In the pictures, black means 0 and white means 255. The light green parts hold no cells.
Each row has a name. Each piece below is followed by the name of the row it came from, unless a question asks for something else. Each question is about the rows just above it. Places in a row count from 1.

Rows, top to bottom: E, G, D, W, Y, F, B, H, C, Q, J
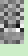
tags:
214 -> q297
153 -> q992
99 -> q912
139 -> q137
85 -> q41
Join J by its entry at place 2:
q912
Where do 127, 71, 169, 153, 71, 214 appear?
F

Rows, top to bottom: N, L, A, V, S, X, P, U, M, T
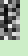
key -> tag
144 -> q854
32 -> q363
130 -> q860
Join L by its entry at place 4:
q860
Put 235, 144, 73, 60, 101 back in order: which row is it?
N
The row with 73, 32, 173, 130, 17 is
L
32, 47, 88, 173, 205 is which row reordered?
S
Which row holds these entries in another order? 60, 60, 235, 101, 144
T
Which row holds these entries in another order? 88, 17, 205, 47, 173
V
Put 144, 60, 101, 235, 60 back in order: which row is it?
T

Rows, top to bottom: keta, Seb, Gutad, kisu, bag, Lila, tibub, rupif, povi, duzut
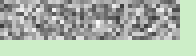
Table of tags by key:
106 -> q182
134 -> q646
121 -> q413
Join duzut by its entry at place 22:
q413
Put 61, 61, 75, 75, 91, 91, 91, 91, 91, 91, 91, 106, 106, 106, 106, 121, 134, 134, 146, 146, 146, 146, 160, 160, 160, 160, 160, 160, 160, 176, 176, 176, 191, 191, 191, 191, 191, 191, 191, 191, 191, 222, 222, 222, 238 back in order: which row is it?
bag
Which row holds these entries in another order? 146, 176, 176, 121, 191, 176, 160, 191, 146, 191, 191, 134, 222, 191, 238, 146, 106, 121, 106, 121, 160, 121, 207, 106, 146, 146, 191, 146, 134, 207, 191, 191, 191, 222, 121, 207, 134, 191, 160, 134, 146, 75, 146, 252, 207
rupif

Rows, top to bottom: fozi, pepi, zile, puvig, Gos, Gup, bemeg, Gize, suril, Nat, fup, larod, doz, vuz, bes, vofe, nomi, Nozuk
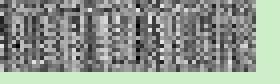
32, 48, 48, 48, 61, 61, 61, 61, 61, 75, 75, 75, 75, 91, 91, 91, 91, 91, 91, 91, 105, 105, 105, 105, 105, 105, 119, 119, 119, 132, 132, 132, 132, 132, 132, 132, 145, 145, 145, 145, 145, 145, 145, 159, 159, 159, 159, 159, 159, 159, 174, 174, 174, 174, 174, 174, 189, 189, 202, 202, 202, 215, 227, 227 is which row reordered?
vofe
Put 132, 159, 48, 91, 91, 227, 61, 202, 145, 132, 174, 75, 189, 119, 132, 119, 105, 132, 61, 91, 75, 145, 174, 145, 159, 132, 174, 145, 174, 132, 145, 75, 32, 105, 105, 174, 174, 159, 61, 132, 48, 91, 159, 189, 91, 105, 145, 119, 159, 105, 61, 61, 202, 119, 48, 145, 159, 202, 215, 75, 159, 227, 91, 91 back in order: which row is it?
Gos
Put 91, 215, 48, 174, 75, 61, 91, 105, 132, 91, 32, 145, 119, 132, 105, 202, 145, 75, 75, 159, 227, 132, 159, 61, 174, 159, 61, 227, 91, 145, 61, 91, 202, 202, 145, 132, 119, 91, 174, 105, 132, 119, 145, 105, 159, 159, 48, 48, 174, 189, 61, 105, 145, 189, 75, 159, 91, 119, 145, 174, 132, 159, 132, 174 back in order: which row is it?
Gos
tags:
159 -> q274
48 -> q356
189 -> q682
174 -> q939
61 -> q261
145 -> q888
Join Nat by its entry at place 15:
q274
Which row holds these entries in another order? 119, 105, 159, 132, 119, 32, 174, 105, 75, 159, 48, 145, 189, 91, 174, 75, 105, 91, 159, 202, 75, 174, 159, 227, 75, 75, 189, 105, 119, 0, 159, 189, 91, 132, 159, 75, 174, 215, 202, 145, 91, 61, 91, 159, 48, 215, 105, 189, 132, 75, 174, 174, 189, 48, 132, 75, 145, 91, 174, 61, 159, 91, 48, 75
bes
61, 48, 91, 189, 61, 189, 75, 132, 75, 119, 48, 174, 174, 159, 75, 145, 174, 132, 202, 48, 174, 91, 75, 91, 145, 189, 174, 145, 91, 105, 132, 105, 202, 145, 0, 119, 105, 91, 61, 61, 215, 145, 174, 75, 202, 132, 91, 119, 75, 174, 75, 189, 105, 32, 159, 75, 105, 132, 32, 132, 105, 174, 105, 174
bemeg
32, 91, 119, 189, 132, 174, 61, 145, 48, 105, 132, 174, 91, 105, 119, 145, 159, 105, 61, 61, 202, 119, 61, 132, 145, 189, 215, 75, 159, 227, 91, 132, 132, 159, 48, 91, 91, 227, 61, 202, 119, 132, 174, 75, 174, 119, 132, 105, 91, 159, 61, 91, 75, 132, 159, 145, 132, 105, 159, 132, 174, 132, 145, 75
Gize

